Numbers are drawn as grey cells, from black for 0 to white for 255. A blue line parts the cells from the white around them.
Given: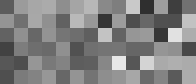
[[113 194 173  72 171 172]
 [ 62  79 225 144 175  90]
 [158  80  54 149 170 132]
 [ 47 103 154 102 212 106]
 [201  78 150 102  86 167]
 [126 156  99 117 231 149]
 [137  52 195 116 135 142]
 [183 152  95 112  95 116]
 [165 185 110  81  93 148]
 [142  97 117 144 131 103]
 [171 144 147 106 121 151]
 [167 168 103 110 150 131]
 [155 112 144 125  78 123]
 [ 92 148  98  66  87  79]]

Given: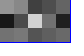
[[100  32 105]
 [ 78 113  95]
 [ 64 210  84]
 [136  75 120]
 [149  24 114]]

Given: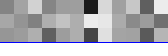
[[236 112 181]
 [ 95 156  90]
 [199 138 162]
 [160 171 164]
 [216 231 224]
 [ 27 236  69]
 [158 174 174]
 [157 194 157]
 [133 175  96]
 [210 129 175]
 [163 148 156]
 [132 167 150]]

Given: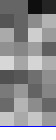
[[ 36 179 155  95 174 143 133 102 154]
 [ 14 140 206 159 213 111  99 140 198]
 [101 100 100 134 166  87 152 180 169]
 [101  84 170 145 215  80 122 106 198]]

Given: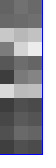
[[105 111 194 236 101 132 190  74  84 100  75]
 [113 107 184 212 109 122 187  79  90 105  80]
 [ 99 104 200 124  87  61 217  61  71  80  63]]

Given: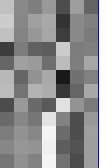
[[100 128 122 128 166 129 168 122 152 159 158 158]
 [157 137 137 124 126 113 101 147  77  77  83  75]
 [ 77  51  61 203 187  25  55 225 130 107  93 114]
 [153 168 166  93 110 169 172  89 226 244 240 244]
 [127 160 151  97 154 146 179 106 118 135 147 129]
 [137 135 131 124 160 102 116 153 135 146 150 144]
 [193 204 192  60 102 184 188  76 106 124 135 117]]
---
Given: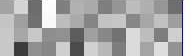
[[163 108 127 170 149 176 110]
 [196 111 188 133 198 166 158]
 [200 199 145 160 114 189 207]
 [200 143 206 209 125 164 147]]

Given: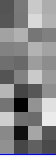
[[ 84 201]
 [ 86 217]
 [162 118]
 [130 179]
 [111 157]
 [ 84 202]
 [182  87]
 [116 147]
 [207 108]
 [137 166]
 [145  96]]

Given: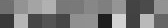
[[112 164 120 135 149  75]
 [ 58  70  70 145 210 186]]

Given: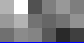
[[179  81 152]
 [153 115 115]
 [112 132  41]]

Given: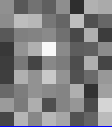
[[144 114 142 177]
 [140 183 101  80]
 [ 88 131 112 175]
 [ 56 176 138  96]
 [ 61  68 124 175]
 [ 62 146 147 107]
 [105 146 132  50]
 [155 174 132  75]
 [ 70 135 166 100]]

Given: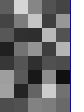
[[ 94 134  68]
 [ 68 197 151]
 [ 87  46  82]
 [ 32 148 180]
 [ 55  47  76]
 [158  24  16]
 [161 100 113]
 [ 77 130 105]]

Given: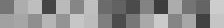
[[117 190 186 191  98 131 172 100]
 [161 143 148 188  76 169 133  65]]

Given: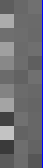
[[ 93 112]
 [172 106]
 [111 105]
 [160 111]
 [136  95]
 [107 112]
 [131 104]
 [164 101]
 [ 65 103]
 [195 103]
 [ 58  99]
 [ 91  86]]

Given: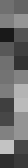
[[112]
 [128]
 [ 25]
 [ 88]
 [112]
 [115]
 [125]
 [ 63]
 [ 71]
 [129]
 [195]
 [ 47]]
